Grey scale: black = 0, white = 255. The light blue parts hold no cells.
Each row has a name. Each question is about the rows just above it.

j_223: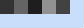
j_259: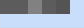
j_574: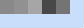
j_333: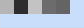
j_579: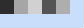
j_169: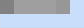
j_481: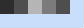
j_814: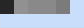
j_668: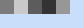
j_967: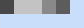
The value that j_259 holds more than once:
[92]
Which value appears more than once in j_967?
[195]
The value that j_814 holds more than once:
[137]
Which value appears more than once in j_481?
[78]
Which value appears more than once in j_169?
[159]
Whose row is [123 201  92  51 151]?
j_668

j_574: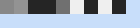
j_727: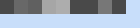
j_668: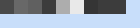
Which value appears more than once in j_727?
[73]
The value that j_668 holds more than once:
[60]
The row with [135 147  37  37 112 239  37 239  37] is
j_574
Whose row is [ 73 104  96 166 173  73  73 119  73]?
j_727

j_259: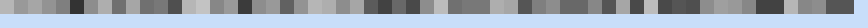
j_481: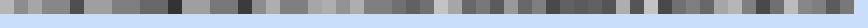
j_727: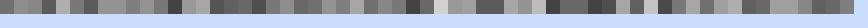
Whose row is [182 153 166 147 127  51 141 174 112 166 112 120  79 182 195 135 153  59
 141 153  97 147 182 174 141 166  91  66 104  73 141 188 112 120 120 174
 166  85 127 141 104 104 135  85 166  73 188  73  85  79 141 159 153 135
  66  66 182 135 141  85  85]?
j_259
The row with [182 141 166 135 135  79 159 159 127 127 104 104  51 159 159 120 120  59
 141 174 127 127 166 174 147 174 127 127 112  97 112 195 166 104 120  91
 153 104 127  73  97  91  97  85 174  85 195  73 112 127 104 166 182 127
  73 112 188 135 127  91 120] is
j_481
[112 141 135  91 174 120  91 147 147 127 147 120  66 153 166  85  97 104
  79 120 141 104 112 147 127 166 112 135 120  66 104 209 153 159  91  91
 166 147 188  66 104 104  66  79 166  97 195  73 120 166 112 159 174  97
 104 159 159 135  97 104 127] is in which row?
j_727

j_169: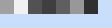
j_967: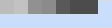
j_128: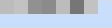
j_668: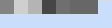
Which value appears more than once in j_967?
[76]
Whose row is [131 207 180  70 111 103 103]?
j_668
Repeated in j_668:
[103]

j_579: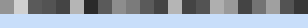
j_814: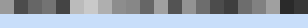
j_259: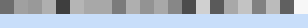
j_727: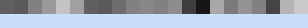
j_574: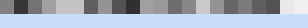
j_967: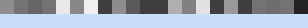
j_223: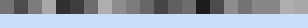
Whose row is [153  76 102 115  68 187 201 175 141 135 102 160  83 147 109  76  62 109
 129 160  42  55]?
j_814
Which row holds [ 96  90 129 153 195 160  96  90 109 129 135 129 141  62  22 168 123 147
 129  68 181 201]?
j_727
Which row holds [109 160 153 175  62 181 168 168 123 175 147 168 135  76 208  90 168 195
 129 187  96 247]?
j_259
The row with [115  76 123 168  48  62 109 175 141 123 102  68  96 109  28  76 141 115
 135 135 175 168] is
j_223

